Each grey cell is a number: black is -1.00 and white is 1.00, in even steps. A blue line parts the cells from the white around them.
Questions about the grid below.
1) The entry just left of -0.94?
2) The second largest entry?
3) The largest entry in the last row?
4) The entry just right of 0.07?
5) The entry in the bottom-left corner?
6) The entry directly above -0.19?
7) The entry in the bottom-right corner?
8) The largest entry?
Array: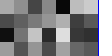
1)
0.07
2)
0.59
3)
0.27
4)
-0.94
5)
0.22
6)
-0.57
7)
-0.30
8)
0.74

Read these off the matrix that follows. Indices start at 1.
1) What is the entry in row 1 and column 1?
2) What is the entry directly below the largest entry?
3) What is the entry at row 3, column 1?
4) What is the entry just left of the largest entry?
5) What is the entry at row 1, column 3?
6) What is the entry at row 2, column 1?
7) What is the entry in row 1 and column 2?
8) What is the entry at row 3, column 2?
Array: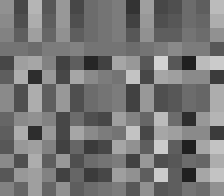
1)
0.14
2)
0.30
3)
0.02
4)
-0.32
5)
0.42
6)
0.08
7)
-0.44
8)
-0.26

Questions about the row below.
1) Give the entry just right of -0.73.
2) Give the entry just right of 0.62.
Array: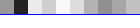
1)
0.84
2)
0.95

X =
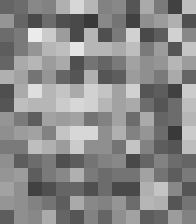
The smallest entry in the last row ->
-0.33
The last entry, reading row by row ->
0.02
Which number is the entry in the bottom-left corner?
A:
-0.27
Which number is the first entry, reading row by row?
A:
-0.21
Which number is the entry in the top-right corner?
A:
0.49
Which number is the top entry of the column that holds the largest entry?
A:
0.07
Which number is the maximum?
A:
0.84
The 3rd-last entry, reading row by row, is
-0.21
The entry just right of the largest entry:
0.59
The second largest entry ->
0.79
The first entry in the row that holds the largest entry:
-0.15
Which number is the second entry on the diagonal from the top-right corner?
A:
0.38
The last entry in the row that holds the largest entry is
0.07
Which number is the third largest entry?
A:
0.74
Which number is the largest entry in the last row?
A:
0.33
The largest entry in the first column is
0.38
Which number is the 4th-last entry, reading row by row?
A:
-0.27
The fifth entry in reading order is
0.38
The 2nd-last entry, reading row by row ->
0.22
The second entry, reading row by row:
-0.15
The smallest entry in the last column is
-0.38
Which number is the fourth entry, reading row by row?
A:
0.02

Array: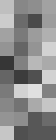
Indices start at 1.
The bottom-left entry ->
0.55
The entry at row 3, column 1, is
0.27
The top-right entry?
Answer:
0.27
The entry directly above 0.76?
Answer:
-0.37
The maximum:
0.76
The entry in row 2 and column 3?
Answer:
-0.42
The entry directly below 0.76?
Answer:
0.33
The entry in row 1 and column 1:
0.50
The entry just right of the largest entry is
0.01
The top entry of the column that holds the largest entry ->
0.11
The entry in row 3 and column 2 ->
-0.04
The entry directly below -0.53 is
0.65

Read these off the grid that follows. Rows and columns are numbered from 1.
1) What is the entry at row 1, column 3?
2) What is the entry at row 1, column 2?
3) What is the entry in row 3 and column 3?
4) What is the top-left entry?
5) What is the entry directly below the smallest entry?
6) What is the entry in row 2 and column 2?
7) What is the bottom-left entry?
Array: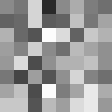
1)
0.67
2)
-0.07
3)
-0.34
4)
0.08
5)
-0.28
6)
-0.18
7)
0.57

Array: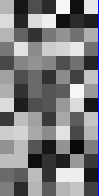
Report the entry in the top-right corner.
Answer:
0.82
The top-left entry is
0.42
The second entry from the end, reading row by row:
0.54
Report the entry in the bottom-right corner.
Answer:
-0.49
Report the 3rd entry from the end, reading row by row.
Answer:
0.42
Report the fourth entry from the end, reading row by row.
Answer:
-0.28
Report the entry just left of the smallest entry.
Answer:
0.15
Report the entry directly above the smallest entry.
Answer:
-0.44
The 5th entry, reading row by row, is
0.93
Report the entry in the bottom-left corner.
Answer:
-0.01
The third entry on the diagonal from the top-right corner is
0.15
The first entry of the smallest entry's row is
0.15
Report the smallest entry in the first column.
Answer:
-0.55
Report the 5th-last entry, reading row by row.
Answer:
0.42
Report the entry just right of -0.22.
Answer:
-0.61
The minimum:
-0.94
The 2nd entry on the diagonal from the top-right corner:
-0.67
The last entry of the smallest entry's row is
-0.01

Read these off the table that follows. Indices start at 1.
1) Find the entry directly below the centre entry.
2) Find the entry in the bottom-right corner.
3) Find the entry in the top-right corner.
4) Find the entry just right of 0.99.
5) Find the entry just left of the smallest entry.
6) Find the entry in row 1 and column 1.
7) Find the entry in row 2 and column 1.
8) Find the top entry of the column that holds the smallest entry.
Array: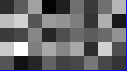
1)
0.05
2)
-0.59
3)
0.43
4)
-0.01
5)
0.26
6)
-0.65
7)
0.48
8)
-0.97

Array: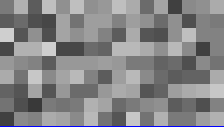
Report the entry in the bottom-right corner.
0.39
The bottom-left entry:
-0.50
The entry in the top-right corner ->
0.34
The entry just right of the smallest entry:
-0.04
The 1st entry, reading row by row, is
-0.04
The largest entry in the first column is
0.62
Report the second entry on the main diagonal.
-0.16
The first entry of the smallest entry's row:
-0.10
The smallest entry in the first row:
-0.50
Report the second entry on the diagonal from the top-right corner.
0.02
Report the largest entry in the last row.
0.56
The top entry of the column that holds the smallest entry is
-0.28
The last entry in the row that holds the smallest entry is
0.02
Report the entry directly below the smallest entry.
0.02
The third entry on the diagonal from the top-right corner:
0.50
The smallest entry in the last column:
-0.10
